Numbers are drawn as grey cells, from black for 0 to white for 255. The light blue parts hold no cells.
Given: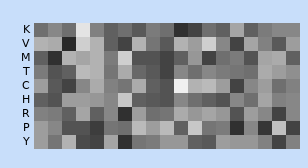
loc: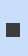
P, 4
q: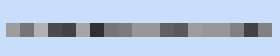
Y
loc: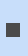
Y, 3
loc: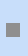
T, 18
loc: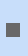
T, 7
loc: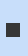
P, 16

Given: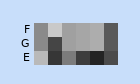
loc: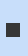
E, 1
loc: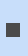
E, 5

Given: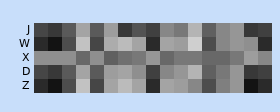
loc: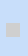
W, 11
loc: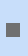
X, 6
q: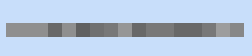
X
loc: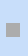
W, 5
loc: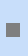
Z, 13

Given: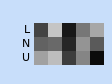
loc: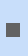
N, 0
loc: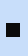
U, 4
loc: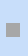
L, 4

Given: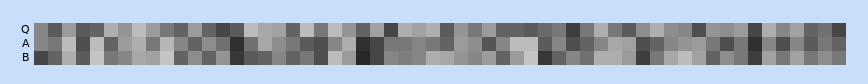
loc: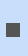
A, 32
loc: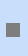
B, 26
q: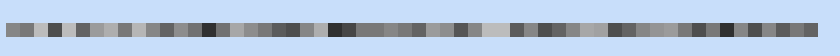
A
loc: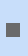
Q, 36
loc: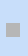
A, 9

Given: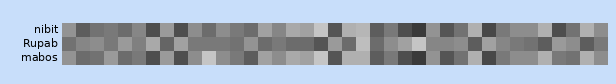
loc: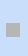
nibit, 21
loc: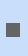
Rupab, 7
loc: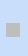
Rupab, 21
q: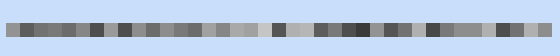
nibit
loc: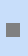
Rupab, 5

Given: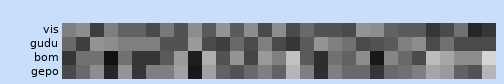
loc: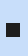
bom, 9
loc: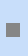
bom, 23
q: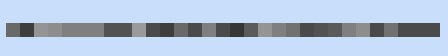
gudu
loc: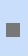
vis, 7
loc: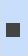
bom, 13

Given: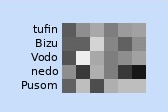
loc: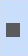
tufin, 0
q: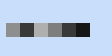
nedo
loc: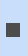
Pusom, 2

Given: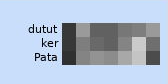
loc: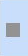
Pata, 2
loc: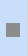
Pata, 3
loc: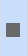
ker, 2
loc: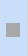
Pata, 4
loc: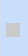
ker, 5
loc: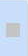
Pata, 5
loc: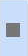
dutut, 4

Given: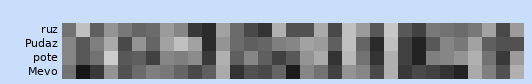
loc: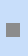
pote, 9
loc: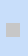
ruz, 23

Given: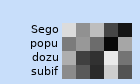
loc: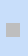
Sego, 2
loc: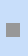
popu, 1
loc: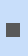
subif, 1
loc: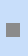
subif, 0
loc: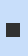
dozu, 2

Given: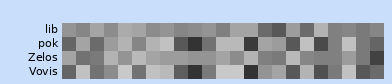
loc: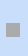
lib, 4
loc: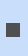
Vovis, 18
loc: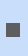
Vovis, 8
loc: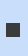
pok, 13

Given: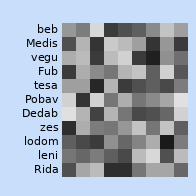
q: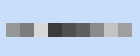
beb
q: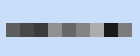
lodom
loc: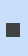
Dedab, 2
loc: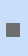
vegu, 8
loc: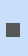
Fub, 8
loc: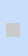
Medis, 3

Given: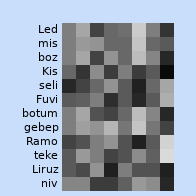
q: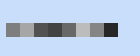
botum
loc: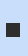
Fuvi, 3
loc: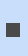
Liruz, 1
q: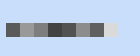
teke
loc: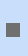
Led, 4
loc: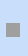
gebep, 1

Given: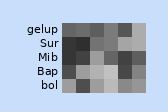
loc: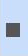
gelup, 4
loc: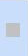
Bap, 3
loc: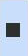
Sur, 1
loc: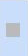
bol, 3
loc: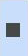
Bap, 4
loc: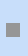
bol, 5
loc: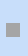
Sur, 4

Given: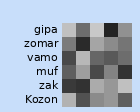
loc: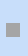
zomar, 2
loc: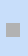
Kozon, 0
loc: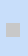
gipa, 2
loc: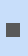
vamo, 3
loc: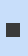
zak, 0
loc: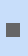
vamo, 2
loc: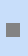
muf, 3

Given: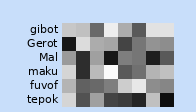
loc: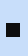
tepok, 7
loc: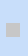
gibot, 0

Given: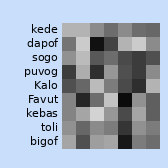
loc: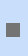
dapof, 0
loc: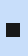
bigof, 4
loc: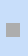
puvog, 1
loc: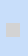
kebas, 2
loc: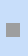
bigof, 2
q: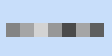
kebas
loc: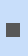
sogo, 2

